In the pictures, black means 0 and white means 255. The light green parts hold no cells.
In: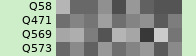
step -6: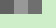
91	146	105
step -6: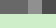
98	98	138	71
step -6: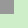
146
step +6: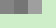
138	123	165
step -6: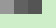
146	91	78
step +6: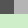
90	187
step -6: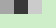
160	50	197

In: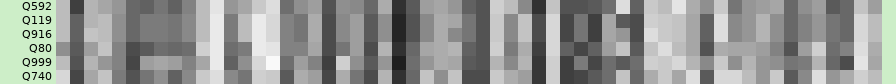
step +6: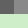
103	143
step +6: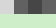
221	103	76	103
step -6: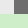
228	104
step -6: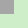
160
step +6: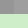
156	164
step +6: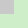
207
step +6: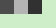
82	186	55

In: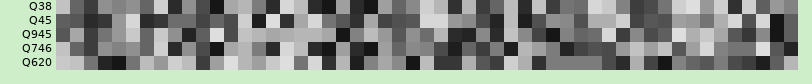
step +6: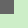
107
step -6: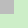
182
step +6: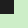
36
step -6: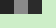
30	131	37
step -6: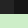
30	16
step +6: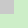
207

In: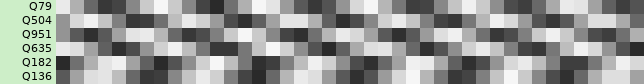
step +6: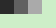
48	102	176
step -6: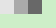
222	164	98
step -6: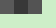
83	50	77
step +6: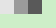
234	161	95
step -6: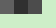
90	42	70
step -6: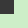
50
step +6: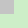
202

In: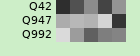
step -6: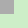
166
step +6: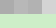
178	190	184	218

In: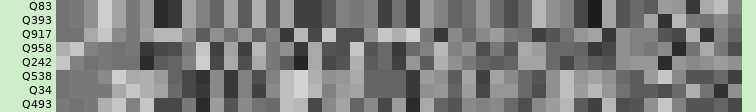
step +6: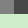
135	78
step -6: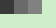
51	100	123
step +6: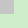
203
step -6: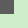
86
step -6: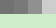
108	115	138	199

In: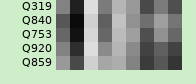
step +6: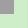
165
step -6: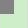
124
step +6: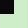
16
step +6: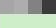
172	179	136	65

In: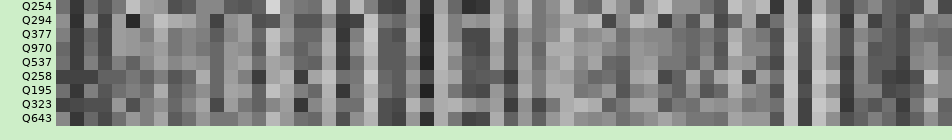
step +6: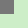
125
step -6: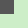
80
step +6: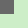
110

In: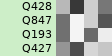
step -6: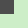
71
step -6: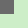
100
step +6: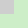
212
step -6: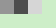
143	71	208

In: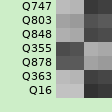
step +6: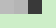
193	187	63
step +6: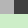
187	70
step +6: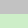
200	200

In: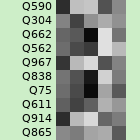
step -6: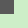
83
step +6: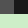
88	31
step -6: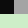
5	158
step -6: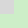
210

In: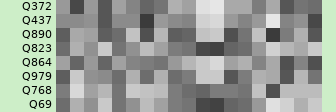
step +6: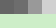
107	115	159	215
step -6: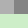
170	126
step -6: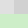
218	203
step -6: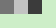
110	188	53
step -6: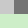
195	110

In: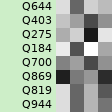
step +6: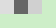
227	108	214
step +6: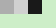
179	214	31
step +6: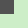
88
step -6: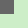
96

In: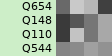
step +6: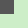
92
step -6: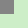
126
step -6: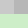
195	177
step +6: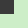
64
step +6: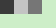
64	201	124

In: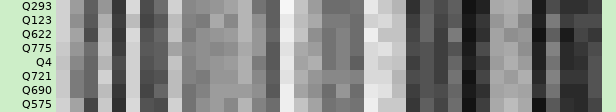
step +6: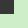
61
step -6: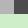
175	70

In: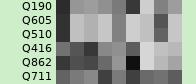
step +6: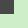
78
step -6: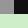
144	10
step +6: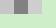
204	135	212
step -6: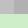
186	171
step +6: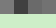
128	70	112	120
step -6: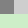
123	200

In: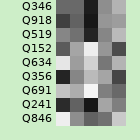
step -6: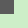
85
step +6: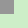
156
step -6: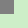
121
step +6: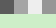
97	171	244	156
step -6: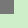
113
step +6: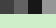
70	104	29	156
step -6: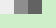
232	136	92

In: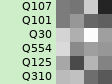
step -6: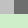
187	104
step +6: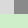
224	144
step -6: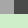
161	68
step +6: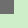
116
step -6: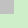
187
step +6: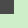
80

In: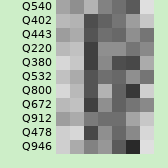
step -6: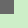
98
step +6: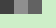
70	149	104
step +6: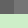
104	123
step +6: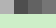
185	84	104	123
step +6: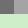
117	170
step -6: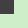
58
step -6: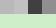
179	187	58	137

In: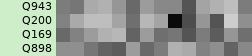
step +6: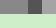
142	142	90	170
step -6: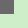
99
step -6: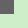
93

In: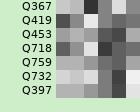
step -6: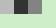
181	45	125
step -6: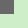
98
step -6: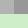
173	146
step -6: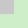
194
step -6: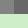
125	98

